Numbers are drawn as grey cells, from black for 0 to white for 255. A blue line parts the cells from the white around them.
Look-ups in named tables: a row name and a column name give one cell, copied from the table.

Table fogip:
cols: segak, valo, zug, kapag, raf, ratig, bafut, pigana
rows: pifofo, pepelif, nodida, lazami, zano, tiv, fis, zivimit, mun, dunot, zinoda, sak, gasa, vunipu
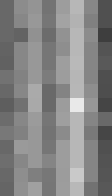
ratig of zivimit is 233
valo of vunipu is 144
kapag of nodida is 108
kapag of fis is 105
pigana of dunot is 70
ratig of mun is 183
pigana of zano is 89
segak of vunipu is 101

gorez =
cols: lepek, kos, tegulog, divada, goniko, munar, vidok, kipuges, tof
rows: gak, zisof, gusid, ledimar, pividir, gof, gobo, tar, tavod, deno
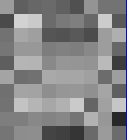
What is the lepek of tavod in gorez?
126
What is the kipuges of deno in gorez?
155
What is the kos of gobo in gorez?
164
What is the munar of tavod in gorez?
117
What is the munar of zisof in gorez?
127
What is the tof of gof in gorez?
158
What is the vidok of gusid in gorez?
76
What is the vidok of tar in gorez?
101
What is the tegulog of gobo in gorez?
163
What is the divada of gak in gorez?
106
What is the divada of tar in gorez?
167
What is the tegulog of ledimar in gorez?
152
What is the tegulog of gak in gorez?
103

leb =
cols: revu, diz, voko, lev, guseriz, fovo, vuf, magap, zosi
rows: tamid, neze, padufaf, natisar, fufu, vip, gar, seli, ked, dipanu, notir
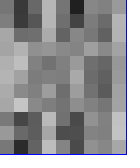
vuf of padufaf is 120
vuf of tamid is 135
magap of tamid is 129
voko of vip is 124
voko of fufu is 129
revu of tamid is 118
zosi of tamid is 154
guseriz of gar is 110
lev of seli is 126
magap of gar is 91
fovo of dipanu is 78
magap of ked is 129
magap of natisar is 137
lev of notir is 189
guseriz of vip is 126
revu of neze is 126
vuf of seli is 129
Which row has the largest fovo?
vip

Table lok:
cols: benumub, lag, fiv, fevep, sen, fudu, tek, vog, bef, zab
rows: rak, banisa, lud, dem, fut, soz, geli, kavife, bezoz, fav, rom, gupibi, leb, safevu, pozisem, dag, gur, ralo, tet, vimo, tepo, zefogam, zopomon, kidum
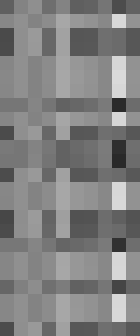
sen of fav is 161
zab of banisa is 147
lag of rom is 118
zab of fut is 146
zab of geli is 146
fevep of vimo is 140
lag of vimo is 144
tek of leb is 88

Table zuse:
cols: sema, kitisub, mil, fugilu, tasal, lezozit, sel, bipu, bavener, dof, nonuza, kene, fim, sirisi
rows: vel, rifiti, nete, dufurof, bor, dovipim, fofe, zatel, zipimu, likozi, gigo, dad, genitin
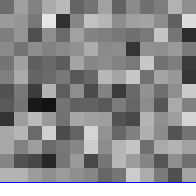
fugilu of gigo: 106
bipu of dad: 118
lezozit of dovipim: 88
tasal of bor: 92
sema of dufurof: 138
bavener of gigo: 181
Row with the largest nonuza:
bor

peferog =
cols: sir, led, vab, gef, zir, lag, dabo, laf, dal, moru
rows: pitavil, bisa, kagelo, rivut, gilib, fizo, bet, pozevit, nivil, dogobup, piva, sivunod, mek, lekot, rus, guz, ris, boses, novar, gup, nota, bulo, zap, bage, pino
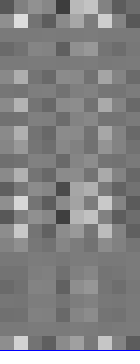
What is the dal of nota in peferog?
110
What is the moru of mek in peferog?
104
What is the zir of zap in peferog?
105
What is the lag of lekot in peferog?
166
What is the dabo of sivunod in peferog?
141
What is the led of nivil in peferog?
114
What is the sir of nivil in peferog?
113
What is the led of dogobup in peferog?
176
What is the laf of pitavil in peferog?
130
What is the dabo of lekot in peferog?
176
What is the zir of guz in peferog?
63
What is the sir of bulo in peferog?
118
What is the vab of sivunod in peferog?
129
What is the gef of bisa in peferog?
93
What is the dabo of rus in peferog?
124

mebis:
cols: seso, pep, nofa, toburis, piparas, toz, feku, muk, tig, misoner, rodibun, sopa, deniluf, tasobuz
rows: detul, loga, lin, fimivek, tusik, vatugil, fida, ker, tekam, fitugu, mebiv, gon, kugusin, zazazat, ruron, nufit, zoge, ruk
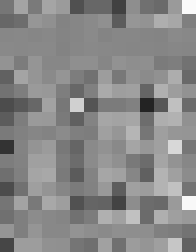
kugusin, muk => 166
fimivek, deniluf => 135
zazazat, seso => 76
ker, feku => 84
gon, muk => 153
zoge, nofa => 149
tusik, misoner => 142
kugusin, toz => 91

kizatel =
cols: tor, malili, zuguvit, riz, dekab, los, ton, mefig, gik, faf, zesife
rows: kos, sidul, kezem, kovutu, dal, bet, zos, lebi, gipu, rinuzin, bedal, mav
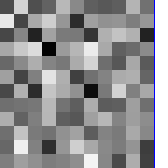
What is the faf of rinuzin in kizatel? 169
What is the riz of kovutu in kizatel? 3
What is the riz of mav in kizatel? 125
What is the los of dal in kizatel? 171
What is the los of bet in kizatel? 64
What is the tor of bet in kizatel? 160
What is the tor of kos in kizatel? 76
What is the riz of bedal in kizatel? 47
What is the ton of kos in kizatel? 95
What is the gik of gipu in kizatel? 132
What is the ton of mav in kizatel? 243
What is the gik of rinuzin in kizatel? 122
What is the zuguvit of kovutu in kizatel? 220
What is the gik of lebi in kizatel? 95
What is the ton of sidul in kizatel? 160
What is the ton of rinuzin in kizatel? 93
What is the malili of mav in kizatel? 159
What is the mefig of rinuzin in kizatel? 131

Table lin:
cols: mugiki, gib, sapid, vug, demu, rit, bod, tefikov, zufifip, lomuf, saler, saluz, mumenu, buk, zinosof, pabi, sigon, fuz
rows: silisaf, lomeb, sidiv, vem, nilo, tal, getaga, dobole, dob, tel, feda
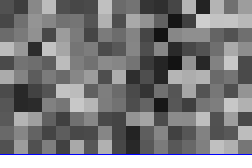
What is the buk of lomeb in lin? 64
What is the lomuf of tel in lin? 35
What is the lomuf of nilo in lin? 116
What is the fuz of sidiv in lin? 111
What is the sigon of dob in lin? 158
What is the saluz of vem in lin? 135
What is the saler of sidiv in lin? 69
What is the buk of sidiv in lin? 143
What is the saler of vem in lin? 78
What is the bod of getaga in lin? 96
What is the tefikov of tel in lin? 134
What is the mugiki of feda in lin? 81
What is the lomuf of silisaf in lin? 115
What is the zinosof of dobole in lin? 117
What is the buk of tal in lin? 173
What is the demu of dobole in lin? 118
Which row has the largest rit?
dobole

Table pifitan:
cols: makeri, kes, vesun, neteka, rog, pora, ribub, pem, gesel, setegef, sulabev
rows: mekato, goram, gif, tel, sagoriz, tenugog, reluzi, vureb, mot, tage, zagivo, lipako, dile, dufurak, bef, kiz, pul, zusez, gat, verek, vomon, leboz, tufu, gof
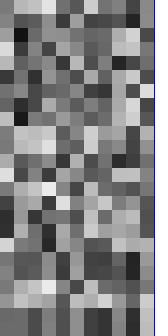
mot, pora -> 125
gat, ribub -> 66
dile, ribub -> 89
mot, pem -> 108
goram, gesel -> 83
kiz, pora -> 78
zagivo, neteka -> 223
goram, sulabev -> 139
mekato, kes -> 183
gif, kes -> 18
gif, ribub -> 101
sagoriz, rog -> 55
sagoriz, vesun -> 116
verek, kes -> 83
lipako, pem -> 113
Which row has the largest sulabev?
reluzi

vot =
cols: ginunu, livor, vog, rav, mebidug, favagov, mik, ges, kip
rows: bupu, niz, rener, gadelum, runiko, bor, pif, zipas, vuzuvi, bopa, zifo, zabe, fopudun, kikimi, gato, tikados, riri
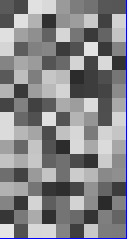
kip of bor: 118
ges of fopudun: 137
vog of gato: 212
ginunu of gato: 132
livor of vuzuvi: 104
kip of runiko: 49
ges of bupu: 87
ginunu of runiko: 132
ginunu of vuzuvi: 219
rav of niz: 48
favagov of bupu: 125
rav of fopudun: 196
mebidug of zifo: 44
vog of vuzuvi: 81
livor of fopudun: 66
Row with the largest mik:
gadelum

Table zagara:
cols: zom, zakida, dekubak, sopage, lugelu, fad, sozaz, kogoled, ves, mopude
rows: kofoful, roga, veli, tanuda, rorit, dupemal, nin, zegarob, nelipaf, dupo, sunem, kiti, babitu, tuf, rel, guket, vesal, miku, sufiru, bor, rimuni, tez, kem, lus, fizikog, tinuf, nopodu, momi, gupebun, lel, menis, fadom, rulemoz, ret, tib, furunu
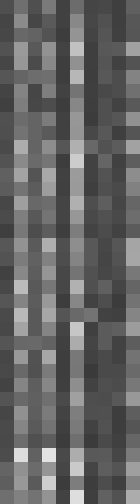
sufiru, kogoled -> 69
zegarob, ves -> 66
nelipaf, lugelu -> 65
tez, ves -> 60
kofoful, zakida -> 111
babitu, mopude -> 141
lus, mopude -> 156
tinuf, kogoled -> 74
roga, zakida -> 139
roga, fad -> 136
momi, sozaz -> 66
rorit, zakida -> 151
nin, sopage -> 126
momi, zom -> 67
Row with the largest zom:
furunu

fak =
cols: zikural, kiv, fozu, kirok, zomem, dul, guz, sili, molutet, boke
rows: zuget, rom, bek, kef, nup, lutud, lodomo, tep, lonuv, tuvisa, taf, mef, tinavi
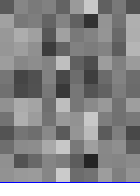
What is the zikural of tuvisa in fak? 83
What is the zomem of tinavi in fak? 203
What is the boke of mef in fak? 139
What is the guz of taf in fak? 159
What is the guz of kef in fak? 124
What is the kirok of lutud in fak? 130
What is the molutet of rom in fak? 115
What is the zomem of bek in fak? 161

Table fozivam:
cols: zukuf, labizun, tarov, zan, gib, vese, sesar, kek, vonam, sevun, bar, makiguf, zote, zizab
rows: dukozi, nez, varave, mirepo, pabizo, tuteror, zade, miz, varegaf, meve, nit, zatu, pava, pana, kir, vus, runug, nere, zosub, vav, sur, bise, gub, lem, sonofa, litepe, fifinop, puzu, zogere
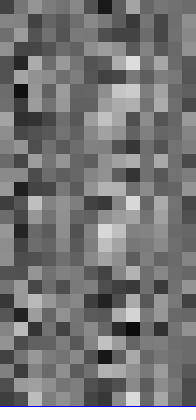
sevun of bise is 171
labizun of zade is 16
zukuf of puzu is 78
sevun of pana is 110
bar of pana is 139
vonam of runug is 191
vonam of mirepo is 144
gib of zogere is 145
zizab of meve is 132
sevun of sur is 57
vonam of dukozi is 94
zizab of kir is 70
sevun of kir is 216
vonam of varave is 67
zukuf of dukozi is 67
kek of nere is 190
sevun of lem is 11
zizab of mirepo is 145
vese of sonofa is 88
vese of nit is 109

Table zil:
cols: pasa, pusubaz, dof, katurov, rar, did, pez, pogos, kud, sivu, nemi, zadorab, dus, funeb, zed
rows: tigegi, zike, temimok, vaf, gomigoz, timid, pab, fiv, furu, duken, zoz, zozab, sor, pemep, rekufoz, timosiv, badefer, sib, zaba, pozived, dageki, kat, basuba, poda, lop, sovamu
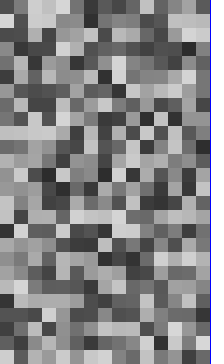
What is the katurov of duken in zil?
202
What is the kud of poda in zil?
184
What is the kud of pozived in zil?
159
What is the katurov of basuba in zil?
208
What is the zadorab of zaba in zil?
208
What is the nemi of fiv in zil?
153
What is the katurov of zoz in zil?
146
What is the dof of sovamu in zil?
179
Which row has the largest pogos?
sovamu

